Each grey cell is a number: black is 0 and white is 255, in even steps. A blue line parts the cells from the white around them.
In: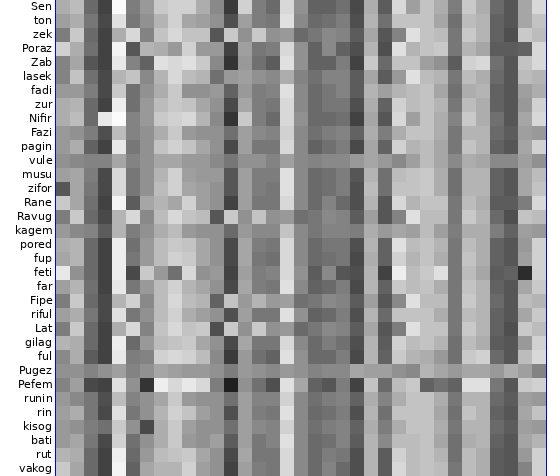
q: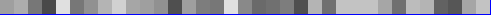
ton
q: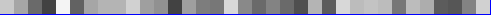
vakog
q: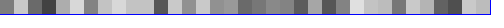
zek
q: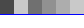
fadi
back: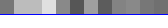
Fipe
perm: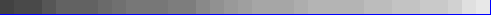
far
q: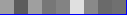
bati

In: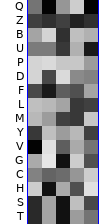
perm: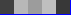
Y
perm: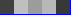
Y
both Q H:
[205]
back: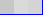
P
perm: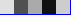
H
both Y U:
[56]

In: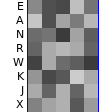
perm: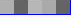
J
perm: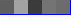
N
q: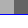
J
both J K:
[170]

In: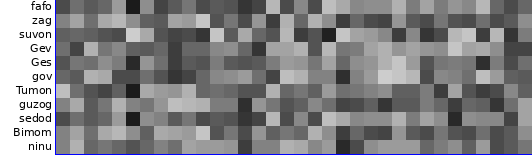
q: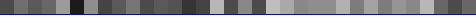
fafo
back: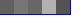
Tumon
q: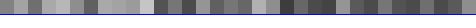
Bimom
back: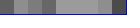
ninu

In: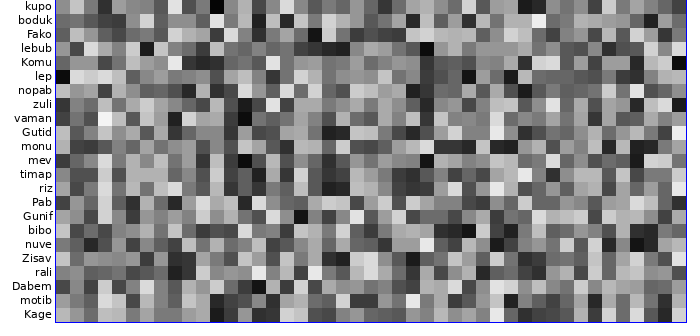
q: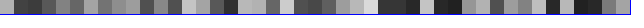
monu
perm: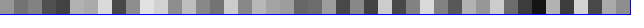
Dabem
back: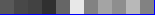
Kage
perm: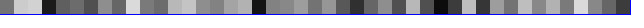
mev
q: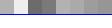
boduk

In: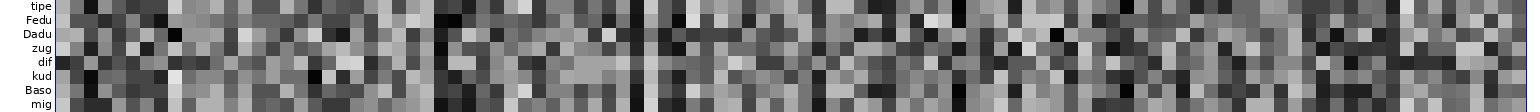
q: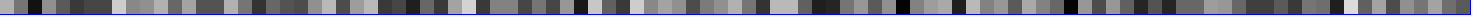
tipe
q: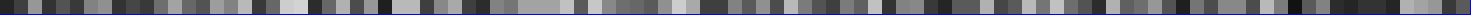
dif
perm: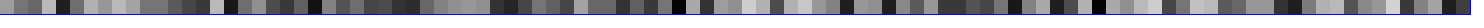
Dadu
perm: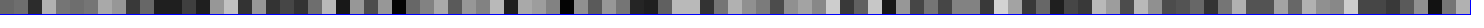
Baso

